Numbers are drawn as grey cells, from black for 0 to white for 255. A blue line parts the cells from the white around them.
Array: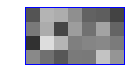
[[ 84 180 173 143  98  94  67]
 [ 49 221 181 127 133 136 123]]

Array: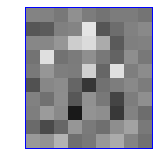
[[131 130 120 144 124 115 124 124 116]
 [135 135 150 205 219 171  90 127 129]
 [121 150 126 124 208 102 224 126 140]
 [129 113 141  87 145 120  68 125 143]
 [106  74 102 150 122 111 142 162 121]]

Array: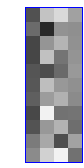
[[ 81 195 217 161]
 [ 70 149 180 145]
 [ 85  77 106 153]
 [ 95 156 177 139]
 [ 83 152 179 110]
 [139 209 242 113]]

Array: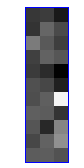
[[ 55  60  25]
 [123  89  62]
 [ 59  43   2]
 [ 78  95 245]
 [ 85  40 133]
 [ 92  93  82]]

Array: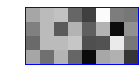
[[166 187 194 102  64 251 125 119]
 [106 187 187 198  79  82 234 119]]

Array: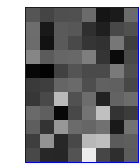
[[ 85  68  79  80 107  21  27 107]
 [108  18  90  73  53  49 119  62]
 [  7   2  65  84  74  74 122  79]
 [ 55  73 186  81 109  34  99 108]
 [ 94  51 151 107 102 113  25 114]
 [ 72  39  38  83 236  70  46  92]]

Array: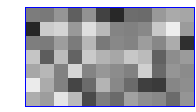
[[124 121 149  95 146  66  40 109 107 153 170 166]
 [126 123 157 123 183 121 136 131 157 135 172  47]
 [167 183 129 214 132 151 140 129 208 105 149 139]
 [173 157 229 186  73 126 106 161 142 136 107 149]]
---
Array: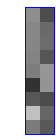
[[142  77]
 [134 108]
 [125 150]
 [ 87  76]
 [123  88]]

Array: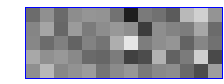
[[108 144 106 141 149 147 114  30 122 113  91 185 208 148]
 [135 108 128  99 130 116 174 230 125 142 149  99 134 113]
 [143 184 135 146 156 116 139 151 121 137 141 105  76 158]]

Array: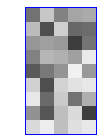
[[114 199 130 165 170]
 [150 159 153  60 116]
 [ 89 120 148 241 153]
 [231 106 202 114 174]
 [217 237 191 223 232]]

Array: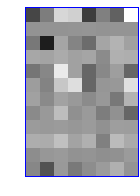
[[ 70 125 215 208  61 128  97 254]
 [120  29 165 132 108 165 179 161]
 [117 135 234 161 102 136 158 102]
 [161 138 162 153 139 152 120 179]
 [155 153 155 151 155 145 158 157]
 [141 151 154 146 148 143 145 155]]

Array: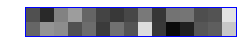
[[ 80  41 130 157 101  68  56  71 121  54 115 117  78  83 226]]

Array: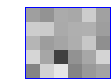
[[159 147 171 168 205 161]
 [181 157 165 174 199 143]
 [132 210 230 132 153 163]]
